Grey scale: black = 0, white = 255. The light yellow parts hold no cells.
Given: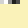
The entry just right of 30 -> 74
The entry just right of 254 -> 141
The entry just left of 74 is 30

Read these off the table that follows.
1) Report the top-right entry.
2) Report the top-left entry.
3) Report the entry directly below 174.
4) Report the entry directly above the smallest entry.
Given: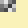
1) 85
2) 174
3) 117
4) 133

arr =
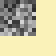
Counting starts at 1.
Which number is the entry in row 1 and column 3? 97
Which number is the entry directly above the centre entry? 201
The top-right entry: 84
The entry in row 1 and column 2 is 72
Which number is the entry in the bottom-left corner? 185
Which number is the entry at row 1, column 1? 127
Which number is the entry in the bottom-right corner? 112
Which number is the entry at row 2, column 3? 112
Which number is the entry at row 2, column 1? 127
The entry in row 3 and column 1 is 97
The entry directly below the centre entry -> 58

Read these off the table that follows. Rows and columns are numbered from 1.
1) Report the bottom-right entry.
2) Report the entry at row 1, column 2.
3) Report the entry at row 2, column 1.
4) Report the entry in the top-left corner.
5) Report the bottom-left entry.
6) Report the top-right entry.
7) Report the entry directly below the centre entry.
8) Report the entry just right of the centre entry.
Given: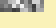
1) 170
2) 126
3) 111
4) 126
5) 85
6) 126
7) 183
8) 154

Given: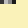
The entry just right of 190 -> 135
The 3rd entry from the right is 190
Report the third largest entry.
53

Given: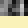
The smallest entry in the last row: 20
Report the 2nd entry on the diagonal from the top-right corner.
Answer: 197
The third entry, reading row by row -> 117
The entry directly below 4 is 20
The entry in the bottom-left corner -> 130
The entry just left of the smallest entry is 143
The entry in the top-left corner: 102
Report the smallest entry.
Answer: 4

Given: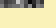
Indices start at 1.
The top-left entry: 98
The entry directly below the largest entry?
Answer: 112
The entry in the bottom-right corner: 112
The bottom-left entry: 128
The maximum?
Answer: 201
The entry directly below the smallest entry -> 142
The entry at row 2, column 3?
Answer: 98

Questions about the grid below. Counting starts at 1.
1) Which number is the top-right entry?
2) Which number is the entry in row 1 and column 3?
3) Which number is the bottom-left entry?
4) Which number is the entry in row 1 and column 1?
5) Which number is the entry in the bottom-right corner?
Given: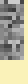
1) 70
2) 204
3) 125
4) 177
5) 177

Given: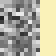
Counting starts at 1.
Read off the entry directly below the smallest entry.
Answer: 63
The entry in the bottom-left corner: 105
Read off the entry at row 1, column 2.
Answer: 186
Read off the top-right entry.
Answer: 105
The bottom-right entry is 234
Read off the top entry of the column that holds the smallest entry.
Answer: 186
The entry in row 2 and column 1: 202
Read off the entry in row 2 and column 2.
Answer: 157
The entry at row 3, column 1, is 92
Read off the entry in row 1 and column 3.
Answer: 186
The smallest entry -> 35
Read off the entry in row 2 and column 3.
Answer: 157
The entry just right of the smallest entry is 202

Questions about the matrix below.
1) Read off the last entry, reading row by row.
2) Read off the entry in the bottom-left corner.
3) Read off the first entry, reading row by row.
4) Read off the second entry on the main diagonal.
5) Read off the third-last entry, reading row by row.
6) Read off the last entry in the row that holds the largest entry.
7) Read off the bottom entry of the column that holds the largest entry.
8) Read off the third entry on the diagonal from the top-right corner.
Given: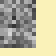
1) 146
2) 104
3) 104
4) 146
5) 133
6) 92
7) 92
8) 186
